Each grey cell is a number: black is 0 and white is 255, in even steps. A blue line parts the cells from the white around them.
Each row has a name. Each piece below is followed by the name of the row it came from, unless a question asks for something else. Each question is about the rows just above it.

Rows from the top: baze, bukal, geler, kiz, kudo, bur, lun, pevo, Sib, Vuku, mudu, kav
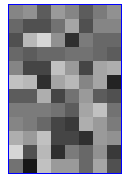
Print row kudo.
[133  69  69 193 154  69 165 174]
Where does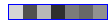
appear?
mudu
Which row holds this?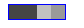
kudo

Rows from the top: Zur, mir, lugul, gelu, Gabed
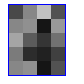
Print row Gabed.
[135 144  21  82]
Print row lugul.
[165  91  53 113]
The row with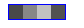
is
Zur

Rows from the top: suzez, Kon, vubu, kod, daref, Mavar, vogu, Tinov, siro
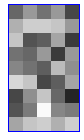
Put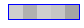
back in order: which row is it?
siro
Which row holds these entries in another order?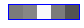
Tinov
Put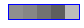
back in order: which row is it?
daref
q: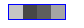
Mavar
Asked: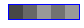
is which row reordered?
suzez

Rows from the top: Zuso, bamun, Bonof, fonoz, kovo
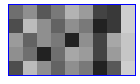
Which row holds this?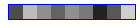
kovo
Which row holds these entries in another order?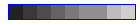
bamun
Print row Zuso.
[111 143  88 121 179 155  67  57 207]
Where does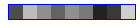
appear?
bamun
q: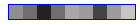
fonoz
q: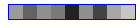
Bonof

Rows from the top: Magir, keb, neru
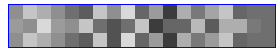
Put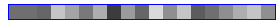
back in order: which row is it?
Magir
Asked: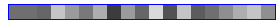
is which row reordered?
neru
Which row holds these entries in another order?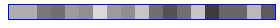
keb

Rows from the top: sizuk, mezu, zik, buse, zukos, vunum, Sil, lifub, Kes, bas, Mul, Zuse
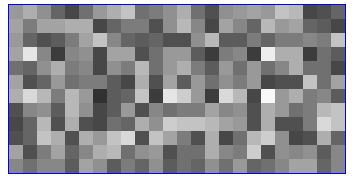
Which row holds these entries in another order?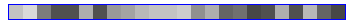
Kes
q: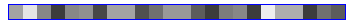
buse

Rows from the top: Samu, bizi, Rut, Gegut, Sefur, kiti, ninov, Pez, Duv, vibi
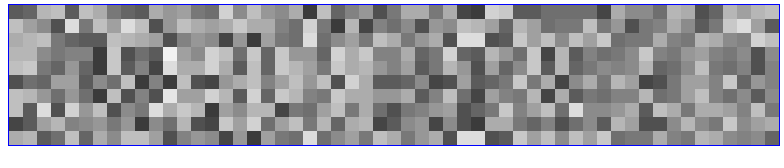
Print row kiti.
[ 80 111 101 160 160  91 139 111 191  59 130  59 191  80  69 151 172 191
 130 160 191 151 191  80 210 172  91  91 101 139  69  80 160  91 101 120
 200 120 172  69 139 172 120 182 160  69  80 120 160 160 130 200 101 151
 130]
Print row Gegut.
[182 182 139 120 130 130  59 200  80 111  91 242 160 139 210 191 111 200
 101 200 151 151 101 210 172 200 130 130 172 101 120 210 101  91 182 151
 111 200  69 182  91 130 111 120 139 200 130 120 151 160 130 120 139  80
 139]
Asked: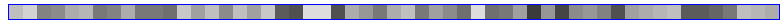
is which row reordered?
Rut
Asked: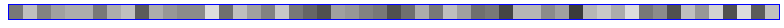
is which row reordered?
Pez
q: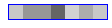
Gegut
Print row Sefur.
[191 200 120 101 151 101  59 200  91 130  69 221 172 172 210 172  91 191
 101 200 182 160 120 200 172 182 151 130 160  91 120 182 151  80 160 101
 139 200  91 182 101 120 139 130 139 182 101 111 139 191 120 111 130  80
 130]
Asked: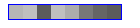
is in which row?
Samu

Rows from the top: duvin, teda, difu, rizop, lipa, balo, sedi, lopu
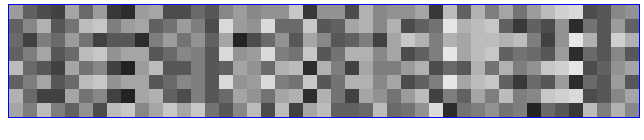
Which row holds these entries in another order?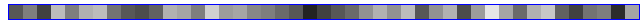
lipa
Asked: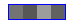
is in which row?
teda

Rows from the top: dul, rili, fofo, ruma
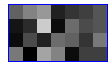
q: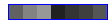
dul
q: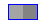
ruma
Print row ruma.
[120   0 164 131  12  63  63]
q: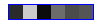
rili
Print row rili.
[ 21  43 204  12 108  75  85]

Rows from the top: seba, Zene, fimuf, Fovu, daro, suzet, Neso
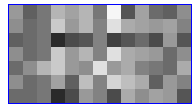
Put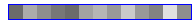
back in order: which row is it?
Fovu
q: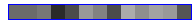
Neso
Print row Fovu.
[142 107 119 202 153 181 130 224 171 162 153 107 142]
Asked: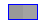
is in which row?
Zene
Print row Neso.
[107 107 119  42  75 153 130  75 171 142 162 153  85]
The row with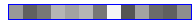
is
seba

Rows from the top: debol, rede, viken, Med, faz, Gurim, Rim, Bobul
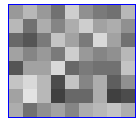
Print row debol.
[153 184 153 113 206 144 122 113 184]
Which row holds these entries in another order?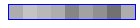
Bobul
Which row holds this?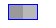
debol
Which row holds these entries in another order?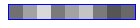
viken
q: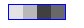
Rim

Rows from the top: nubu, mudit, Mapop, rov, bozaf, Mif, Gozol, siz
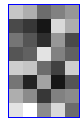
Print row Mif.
[117  34 163  22  85]
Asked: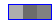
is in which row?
nubu

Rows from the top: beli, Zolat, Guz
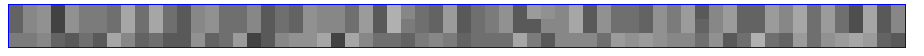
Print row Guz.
[123 123 135  99  89 111  89 166 135  99 111  89  89 145  99 111 155  66
  89 135 145 145 166  66 166 135 111 111  99 123 135 123  99 111 111 111
 166 123  89 135 135 135 111 155 145 155 145 135 135 111 145  89 111 176
 111  99 155 111 145 155 166 155  99  89]
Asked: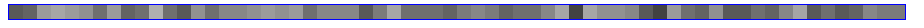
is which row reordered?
Guz
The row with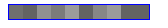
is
Zolat
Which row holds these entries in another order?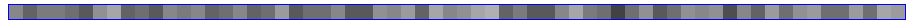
Zolat
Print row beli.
[ 99 135 145  66 145 123 123 111 166 111 166 111  89 135 145 111 111 135
  89 111  99 145 135 135 111 155  89 176 135 111  99 155  89 111 123 145
  89 155 145 135 166  89 145 111 111  99 145 123 155  89 135 155  99  99
 155 135 166 111 155 111  78 166  89 135]
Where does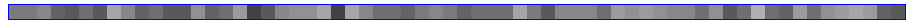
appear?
Guz
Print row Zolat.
[ 99 135 145  66 145 123 123 111 166 111 166 111  89 135 145 111 111 135
  89 111  99 145 135 135 111 155  89 176 123 111  99 155  89 111 123 145
  89  89 135 135 166  89 145 111 111  99 145 123 155  99 135 155  99  99
 155 135 166 111 155 111  78 166  89 135]

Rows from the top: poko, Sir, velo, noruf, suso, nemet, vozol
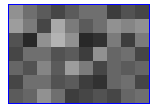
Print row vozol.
[ 91 102 145 111  61  70  82  70 102 111]
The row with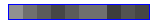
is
poko
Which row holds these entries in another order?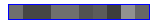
noruf
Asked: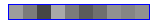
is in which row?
Sir
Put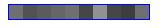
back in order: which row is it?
noruf
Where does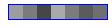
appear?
Sir

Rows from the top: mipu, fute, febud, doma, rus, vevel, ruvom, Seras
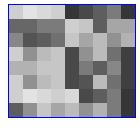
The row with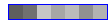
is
febud
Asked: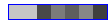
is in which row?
rus
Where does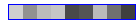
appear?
vevel
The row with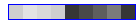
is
mipu
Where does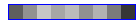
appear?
Seras

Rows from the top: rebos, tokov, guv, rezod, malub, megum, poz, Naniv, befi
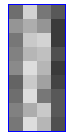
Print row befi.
[119 221 182  79]
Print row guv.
[119 201 211  58]

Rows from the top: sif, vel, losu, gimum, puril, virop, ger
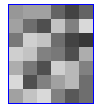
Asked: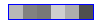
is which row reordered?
puril
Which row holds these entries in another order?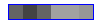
sif
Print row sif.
[151 161 161 100  67 100]
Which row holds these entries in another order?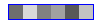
ger
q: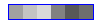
ger
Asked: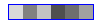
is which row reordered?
vel

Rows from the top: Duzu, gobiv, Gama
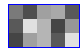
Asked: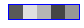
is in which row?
gobiv
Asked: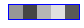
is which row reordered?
gobiv
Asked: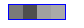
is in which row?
Duzu

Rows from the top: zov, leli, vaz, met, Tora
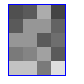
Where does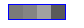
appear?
met
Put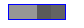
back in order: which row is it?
leli
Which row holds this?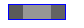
leli
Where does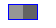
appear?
leli
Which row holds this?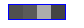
zov
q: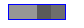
vaz
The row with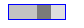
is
Tora

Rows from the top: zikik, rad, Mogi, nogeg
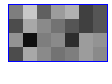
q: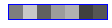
zikik
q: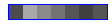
rad

